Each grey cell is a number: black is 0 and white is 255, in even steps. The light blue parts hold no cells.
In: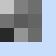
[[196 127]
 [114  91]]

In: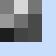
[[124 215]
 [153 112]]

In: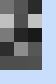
[[115  84]
 [192  80]]

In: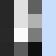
[[ 39 224]
 [ 39 224]]

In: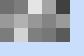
[[111 125]
 [153 177]]

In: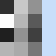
[[ 47 200]
 [252 182]]

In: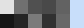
[[226 112]
 [ 22  37]]

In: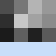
[[ 77 119]
 [ 46 199]]

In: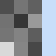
[[ 78 117]
 [114  54]]
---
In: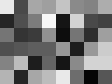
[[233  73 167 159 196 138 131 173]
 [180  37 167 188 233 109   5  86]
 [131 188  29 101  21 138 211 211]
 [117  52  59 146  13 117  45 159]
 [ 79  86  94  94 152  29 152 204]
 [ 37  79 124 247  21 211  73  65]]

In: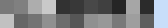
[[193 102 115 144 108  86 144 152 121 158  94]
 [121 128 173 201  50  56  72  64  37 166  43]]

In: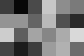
[[205  94 164 134 171 217]
 [148 148 100 185  80  41]
 [ 68  28  61 156 177 108]
 [ 61   7  74 199 141 122]]

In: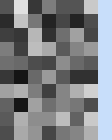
[[161 176 125  63 133 176 208]
 [125  63 189 169  90 133 154]
 [111 105  77  70 141 105  90]
 [ 98  21 161 111 133 119  77]
 [ 90 176 141 141 189  98 201]
 [ 84 224  55 125  84  84 201]
 [ 77 169 148  70 119 133 176]
 [ 63  55 183  49 111 161  70]
 [ 55  21 105 154  90  49  49]
 [ 43 195 119  35  70  35  77]]

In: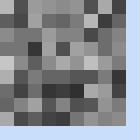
[[198 139  94 139 169 147 191 155 123]
 [183  80 155 147 139 147  80 169  67]
 [175  86 123 101 101  86  86 123  54]
 [169  73  94  67  61 117 147 131 139]
 [139 117 117 155 131 131  73 109 131]
 [117 117  54 161  80 161 147 109 139]
 [109  67 109  54  61  48 169 155  67]
 [101 131 161  86 131  80  86 147 123]
 [ 94  73 161 109 101 123 183  61 101]]

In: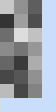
[[200 145  94]
 [187  71 131]
 [139 117 151]
 [109 221 193]
 [102  58 173]
 [ 71  86 145]
 [ 52 159  78]]

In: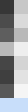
[[185 238]
 [ 94 185]
 [ 88 245]
 [ 76 218]
 [ 70 212]
 [ 63 226]
 [ 55 199]]

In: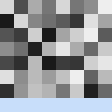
[[223 141 186 156 193 238  99 186]
 [215  78 171 118 215 118 141 238]
 [141 111  32 179 230 171 105 201]
 [ 84  60 207  25 164 207 238  91]
 [ 72  47 186  25  60  54 207 230]
 [ 47 148 193 179 118 201  32 105]
 [ 25 215 133 111  91  54 223 164]]
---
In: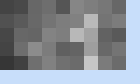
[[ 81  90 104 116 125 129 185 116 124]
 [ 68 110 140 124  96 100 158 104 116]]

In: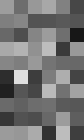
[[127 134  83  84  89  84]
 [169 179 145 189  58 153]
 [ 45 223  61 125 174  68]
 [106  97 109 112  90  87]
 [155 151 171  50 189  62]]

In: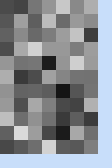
[[ 86 159  94 188 107 153 139]
 [ 76 169 209 152 152 125 157]
 [174  58  76 161 133 115 114]
 [153  79 168 127  73  67 177]
 [ 96 218 157  71  27 168 111]]

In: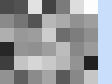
[[138 117  84 183 170 145 158]
 [ 39 148 144 158 188 136 155]
 [146  95 139 165  89 136 198]]

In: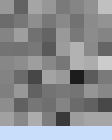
[[108 119 142 120 137 114 139 147]
 [115 114 120  89 156 178 138 101]
 [131 107  71 163 153  28  91 122]
 [141  97 118 111 132 107  97  72]]

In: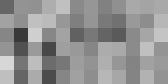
[[162 143 192 187 151 127 149 121 113 153 141 183]
 [148  81 154  72 159 153 134 172 169 139 192 148]
 [191 101 171  76 134 161 142 183 167 132 178 147]]

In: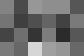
[[116  63  79 100  66 122]
 [122 103 213 159 150 104]]

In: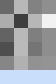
[[173  62 183 242]
 [ 78 186 117 142]]

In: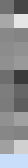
[[168 229]
 [140 145]
 [110  58]
 [123  93]
 [135 131]]
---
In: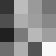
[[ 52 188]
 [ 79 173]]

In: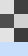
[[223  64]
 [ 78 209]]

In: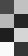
[[ 72 193]
 [184  37]]

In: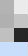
[[179 235]
 [176 196]]

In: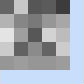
[[101 199]
 [179 134]]

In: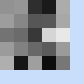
[[146 150]
 [157 135]]

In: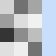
[[211 113]
 [157 221]]
